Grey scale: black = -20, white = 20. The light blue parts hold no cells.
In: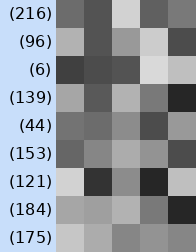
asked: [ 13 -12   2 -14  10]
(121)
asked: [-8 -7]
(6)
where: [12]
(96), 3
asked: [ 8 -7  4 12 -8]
(96)
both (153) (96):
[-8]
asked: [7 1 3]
(175)
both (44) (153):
[-8]

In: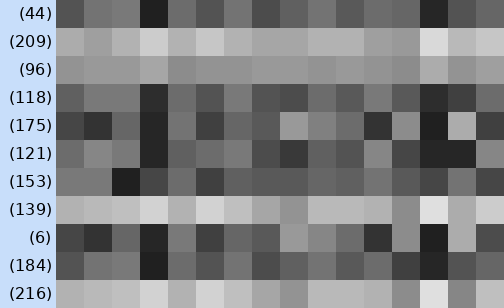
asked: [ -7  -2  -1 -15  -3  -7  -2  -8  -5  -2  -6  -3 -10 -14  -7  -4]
(184)
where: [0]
(175), 9
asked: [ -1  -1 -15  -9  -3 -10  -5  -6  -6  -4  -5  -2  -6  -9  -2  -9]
(153)

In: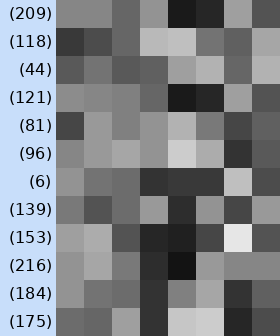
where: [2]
(121), 0
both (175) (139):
[-3]
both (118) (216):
[6]

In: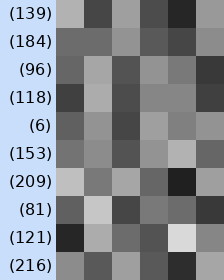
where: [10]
(209), 0
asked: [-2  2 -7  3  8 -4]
(153)
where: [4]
(139), 5
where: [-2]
(153), 0

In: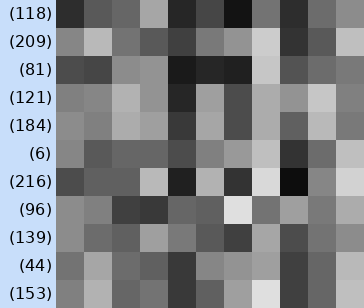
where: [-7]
(81), 8
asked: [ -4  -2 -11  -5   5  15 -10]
(153)
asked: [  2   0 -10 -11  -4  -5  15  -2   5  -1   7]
(96)
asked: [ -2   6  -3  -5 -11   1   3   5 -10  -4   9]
(44)
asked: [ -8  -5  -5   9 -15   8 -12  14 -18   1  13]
(216)
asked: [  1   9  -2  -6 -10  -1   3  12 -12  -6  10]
(209)

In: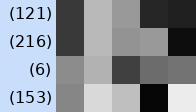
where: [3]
(216), 2
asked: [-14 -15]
(121)
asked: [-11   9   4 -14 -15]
(121)
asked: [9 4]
(121)
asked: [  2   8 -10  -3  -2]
(6)
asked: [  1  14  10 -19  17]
(153)

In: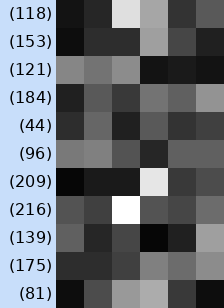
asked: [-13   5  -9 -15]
(153)
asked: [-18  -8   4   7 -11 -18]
(81)
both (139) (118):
[-14]
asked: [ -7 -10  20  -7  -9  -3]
(216)
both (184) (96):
[-5]
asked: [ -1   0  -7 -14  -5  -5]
(96)

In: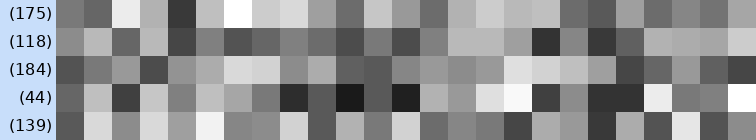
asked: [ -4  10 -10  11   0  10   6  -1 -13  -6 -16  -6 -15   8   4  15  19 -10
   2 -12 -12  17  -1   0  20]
(44)
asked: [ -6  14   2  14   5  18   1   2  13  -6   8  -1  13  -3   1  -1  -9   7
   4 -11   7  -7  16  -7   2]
(139)
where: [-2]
(175), 23
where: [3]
(184), 4
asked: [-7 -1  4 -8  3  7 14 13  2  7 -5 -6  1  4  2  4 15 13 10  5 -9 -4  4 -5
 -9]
(184)

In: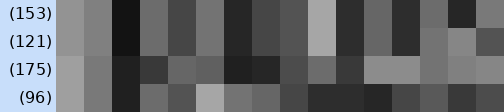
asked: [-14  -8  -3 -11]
(175)
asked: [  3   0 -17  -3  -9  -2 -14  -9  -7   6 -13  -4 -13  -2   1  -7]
(121)

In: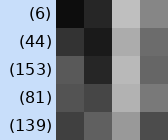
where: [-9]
(81), 1
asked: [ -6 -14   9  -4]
(153)

